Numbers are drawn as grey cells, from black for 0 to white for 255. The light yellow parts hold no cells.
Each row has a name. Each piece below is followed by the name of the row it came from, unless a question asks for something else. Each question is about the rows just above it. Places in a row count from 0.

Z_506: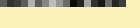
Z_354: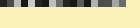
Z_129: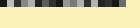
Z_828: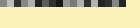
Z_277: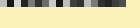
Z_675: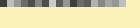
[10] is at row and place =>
Z_506, 10
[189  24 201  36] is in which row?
Z_354

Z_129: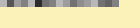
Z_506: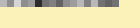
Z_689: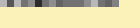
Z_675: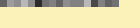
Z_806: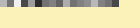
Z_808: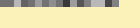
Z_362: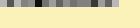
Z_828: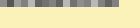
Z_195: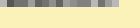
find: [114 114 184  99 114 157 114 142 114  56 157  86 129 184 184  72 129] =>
Z_808
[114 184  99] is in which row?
Z_808
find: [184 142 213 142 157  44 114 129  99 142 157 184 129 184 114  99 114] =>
Z_506
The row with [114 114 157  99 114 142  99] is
Z_195
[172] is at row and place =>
Z_806, 9
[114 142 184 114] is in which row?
Z_689

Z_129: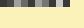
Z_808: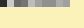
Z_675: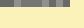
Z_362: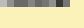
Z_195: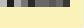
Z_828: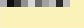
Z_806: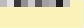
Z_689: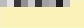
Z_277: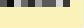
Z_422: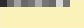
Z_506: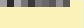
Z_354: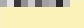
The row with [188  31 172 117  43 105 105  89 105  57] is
Z_195
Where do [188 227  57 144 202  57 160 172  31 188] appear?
Z_689
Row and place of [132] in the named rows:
Z_362, 4
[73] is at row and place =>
Z_129, 1
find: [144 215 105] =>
Z_828

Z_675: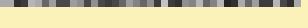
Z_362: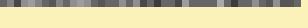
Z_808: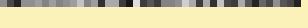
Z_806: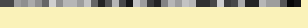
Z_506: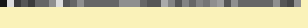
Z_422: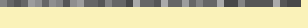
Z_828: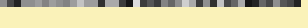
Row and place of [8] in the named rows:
Z_806, 41
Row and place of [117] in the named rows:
Z_506, 29
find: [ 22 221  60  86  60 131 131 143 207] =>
Z_808

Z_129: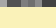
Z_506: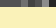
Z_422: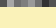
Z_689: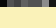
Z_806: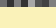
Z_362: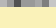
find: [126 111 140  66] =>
Z_129
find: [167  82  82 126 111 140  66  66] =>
Z_129
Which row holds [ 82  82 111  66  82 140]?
Z_506
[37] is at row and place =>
Z_506, 7
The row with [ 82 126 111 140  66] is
Z_129
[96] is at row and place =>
Z_689, 3

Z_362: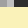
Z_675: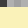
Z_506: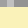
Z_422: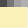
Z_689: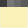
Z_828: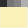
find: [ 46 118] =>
Z_828
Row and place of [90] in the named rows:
Z_689, 3
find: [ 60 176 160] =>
Z_675
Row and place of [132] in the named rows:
Z_828, 2
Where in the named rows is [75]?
Z_422, 0
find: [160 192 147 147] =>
Z_506

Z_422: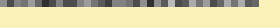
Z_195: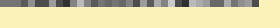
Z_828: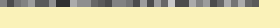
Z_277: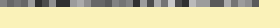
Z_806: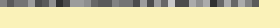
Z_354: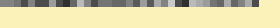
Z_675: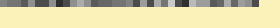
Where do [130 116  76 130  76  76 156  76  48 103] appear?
Z_354
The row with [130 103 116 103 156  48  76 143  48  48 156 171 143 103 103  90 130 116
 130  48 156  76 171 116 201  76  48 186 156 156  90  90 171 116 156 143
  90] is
Z_277
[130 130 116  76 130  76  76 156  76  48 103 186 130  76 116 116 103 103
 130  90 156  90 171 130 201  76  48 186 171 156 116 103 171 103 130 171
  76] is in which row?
Z_354
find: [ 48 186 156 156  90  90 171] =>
Z_277
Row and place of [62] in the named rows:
Z_422, 15

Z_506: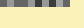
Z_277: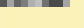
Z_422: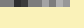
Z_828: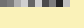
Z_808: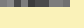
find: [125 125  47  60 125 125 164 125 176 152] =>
Z_422
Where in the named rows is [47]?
Z_422, 2
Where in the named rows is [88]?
Z_277, 0
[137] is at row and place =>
Z_808, 1

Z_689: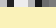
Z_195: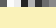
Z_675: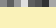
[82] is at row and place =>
Z_675, 5
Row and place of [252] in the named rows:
Z_195, 1
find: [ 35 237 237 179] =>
Z_689

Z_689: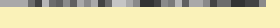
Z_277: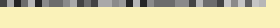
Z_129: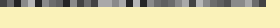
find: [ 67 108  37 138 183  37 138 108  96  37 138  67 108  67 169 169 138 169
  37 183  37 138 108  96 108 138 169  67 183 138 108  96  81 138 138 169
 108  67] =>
Z_129
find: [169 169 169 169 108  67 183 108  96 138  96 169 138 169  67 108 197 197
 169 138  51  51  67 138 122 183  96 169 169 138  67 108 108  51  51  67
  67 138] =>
Z_689
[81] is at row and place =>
Z_129, 32
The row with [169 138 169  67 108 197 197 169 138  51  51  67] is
Z_689
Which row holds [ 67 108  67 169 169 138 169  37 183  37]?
Z_129
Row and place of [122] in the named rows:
Z_689, 24
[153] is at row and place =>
Z_277, 17

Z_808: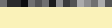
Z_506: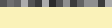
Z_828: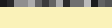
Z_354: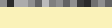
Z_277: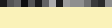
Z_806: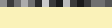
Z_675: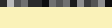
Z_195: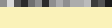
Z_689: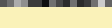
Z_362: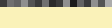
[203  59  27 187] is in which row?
Z_806
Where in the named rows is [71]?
Z_689, 8
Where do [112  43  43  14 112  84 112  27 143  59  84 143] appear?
Z_675
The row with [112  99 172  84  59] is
Z_506
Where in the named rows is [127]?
Z_354, 7
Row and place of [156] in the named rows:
Z_277, 9

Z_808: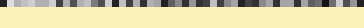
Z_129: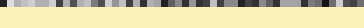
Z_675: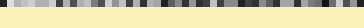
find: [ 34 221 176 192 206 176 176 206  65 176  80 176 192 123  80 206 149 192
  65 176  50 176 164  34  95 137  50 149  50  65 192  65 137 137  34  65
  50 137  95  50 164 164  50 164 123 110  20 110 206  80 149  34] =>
Z_675
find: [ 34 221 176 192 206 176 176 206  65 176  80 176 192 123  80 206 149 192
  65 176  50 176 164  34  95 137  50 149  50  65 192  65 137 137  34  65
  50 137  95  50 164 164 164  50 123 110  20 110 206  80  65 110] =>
Z_129

